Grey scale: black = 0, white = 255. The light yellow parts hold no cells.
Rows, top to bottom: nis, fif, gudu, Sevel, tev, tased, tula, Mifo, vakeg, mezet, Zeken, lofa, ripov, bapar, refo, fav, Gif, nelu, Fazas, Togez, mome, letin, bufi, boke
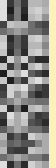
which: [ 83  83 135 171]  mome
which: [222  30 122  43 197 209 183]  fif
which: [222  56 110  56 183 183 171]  nis
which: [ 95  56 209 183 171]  Togez
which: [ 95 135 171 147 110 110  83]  Fazas

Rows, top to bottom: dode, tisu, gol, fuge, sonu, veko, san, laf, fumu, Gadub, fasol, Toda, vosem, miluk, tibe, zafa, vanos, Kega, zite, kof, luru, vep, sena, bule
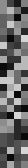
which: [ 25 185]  Gadub
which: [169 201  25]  vosem

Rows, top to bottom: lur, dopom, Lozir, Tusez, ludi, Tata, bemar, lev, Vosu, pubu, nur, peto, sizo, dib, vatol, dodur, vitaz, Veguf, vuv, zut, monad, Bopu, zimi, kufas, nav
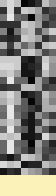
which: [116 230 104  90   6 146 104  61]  Lozir
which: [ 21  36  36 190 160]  kufas
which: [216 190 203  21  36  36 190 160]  kufas

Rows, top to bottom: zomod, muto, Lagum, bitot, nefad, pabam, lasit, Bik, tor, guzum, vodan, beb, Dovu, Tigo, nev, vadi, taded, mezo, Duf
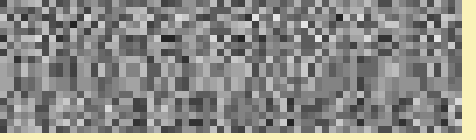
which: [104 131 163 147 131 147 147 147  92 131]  Dovu
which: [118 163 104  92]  nefad
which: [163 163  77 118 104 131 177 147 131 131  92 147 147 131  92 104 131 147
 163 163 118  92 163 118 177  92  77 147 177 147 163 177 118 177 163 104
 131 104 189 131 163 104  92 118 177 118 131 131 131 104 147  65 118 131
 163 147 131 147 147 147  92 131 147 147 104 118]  beb
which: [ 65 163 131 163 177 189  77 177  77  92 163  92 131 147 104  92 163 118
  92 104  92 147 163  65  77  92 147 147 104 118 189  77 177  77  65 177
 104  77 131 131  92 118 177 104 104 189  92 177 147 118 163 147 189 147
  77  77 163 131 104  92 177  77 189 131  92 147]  zomod

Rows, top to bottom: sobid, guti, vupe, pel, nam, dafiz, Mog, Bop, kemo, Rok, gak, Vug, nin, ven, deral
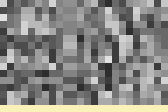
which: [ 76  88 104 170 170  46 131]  dafiz
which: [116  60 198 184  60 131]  Mog
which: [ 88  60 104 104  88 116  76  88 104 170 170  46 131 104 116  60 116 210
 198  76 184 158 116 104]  dafiz
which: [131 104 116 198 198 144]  pel
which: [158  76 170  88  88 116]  ven
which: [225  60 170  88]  kemo

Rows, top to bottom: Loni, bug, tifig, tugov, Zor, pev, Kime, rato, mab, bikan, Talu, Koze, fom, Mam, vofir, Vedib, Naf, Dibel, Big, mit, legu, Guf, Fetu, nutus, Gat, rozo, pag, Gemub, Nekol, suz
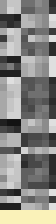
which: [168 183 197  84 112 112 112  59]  Mam
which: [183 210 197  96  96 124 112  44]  Gat
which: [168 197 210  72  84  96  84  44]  vofir
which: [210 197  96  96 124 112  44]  Gat
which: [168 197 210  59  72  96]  Fetu
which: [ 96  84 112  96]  fom

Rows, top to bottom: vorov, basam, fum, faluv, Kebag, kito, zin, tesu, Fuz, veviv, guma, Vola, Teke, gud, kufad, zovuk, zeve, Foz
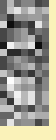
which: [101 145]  veviv
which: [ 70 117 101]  Kebag
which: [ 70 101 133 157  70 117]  Kebag
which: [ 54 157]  gud

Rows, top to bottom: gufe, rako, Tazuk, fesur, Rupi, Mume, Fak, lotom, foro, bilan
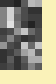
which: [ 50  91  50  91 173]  foro
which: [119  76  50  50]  rako
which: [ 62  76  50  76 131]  bilan
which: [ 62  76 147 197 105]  Rupi

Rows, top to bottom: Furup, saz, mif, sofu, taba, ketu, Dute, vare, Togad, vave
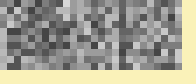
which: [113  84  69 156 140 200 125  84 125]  taba
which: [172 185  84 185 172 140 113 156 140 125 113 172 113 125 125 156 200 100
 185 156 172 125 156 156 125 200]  Togad

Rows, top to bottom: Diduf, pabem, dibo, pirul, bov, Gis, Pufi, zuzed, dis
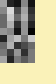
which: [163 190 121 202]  Gis
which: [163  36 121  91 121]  dis
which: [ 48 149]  pirul
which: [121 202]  Gis
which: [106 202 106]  dibo
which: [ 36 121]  dis

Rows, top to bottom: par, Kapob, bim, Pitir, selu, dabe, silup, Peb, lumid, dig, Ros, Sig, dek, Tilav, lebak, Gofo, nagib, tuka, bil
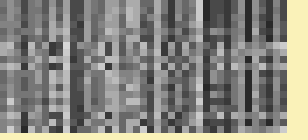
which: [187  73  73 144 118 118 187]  Ros
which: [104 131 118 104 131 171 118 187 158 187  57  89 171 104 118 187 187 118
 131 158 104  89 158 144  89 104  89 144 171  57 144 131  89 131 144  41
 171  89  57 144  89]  lumid
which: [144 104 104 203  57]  lebak
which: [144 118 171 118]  Peb
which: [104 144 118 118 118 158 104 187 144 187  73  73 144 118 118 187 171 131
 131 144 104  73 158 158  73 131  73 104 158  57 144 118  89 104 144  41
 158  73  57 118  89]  Ros
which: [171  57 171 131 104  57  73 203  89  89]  dig
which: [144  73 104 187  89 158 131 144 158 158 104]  Peb

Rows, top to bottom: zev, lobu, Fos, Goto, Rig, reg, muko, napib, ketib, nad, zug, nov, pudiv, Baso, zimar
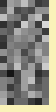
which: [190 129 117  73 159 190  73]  Fos
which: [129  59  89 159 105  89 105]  pudiv
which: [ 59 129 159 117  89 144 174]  ketib
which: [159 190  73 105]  nov
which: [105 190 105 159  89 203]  nad
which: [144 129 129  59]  Rig

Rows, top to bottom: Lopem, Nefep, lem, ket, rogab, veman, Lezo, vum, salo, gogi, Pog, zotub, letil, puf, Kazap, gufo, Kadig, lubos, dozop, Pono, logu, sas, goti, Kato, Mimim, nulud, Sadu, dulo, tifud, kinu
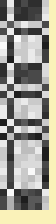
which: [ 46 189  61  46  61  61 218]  Nefep
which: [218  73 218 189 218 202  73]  letil

